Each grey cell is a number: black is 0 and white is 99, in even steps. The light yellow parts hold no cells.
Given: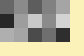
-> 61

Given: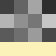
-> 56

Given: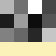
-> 61

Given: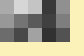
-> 45

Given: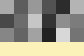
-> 42

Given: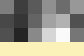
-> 21
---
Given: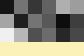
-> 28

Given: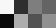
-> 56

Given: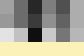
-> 71

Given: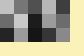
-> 53

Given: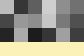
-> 24

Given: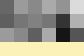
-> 33

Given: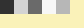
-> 71

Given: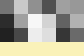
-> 41

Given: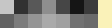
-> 41
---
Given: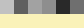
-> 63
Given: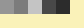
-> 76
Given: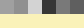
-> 82
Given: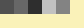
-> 18
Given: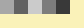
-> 79
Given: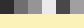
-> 58
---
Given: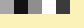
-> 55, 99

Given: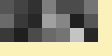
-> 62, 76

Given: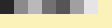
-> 44, 89

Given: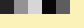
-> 83, 83

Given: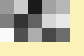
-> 38, 97

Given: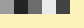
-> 42, 91
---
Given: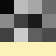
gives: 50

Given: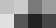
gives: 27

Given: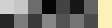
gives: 29

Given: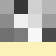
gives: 61

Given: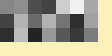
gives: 62

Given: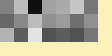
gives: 56

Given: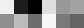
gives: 39
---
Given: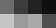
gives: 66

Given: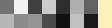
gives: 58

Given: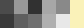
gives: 43

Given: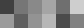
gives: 57

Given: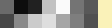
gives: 79

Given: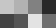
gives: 88

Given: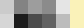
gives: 29
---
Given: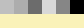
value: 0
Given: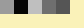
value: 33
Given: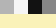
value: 52
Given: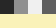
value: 37
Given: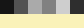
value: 18
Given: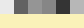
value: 71
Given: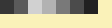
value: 13
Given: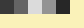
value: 15
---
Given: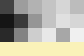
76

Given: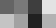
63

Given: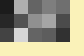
56

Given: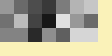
87

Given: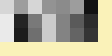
51

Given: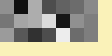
9

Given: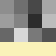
51

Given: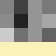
13

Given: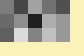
12
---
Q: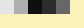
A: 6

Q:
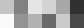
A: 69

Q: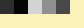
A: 82

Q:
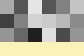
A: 12

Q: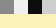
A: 5

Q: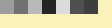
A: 72

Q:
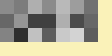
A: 75

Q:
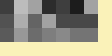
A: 42
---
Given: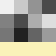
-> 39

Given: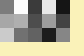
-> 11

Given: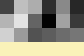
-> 42

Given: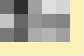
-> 70

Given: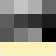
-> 56

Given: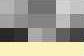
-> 37

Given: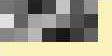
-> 23

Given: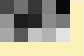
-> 69
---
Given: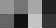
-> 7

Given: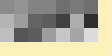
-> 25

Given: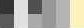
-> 66

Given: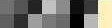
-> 41

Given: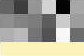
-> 36

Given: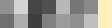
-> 60

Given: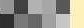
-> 40

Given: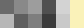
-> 49

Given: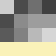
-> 54
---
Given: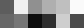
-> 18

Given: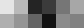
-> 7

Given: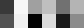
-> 85

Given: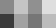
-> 63

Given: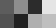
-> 13

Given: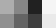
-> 39

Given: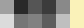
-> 50

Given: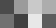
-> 25
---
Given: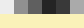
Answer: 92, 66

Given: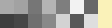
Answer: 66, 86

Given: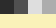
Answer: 17, 67

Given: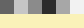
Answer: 39, 94

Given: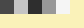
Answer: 28, 95

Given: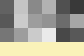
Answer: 38, 34
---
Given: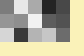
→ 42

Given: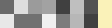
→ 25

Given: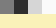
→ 97

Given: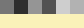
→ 69

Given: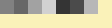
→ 71

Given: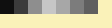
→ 37

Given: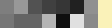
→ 53

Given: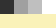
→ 99
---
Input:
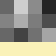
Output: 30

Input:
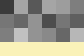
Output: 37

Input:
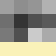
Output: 35

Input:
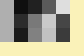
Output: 27

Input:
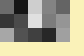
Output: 58

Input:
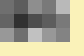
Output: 47

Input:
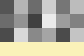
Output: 50

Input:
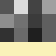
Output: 37
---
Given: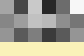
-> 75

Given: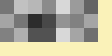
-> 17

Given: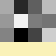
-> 48

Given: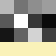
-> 21

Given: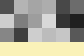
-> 61

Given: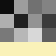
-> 57

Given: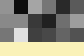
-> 22

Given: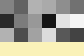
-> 59

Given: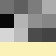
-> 56

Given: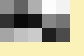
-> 8
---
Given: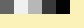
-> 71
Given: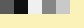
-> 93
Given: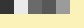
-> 41
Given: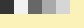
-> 40
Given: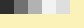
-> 69
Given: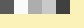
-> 67
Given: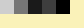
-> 10
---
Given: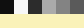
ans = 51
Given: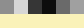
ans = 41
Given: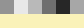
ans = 15
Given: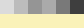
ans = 47
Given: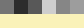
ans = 52
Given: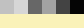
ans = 26
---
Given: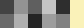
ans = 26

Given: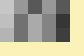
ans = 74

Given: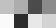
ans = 75

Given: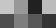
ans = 77

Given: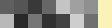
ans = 37

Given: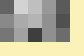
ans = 53
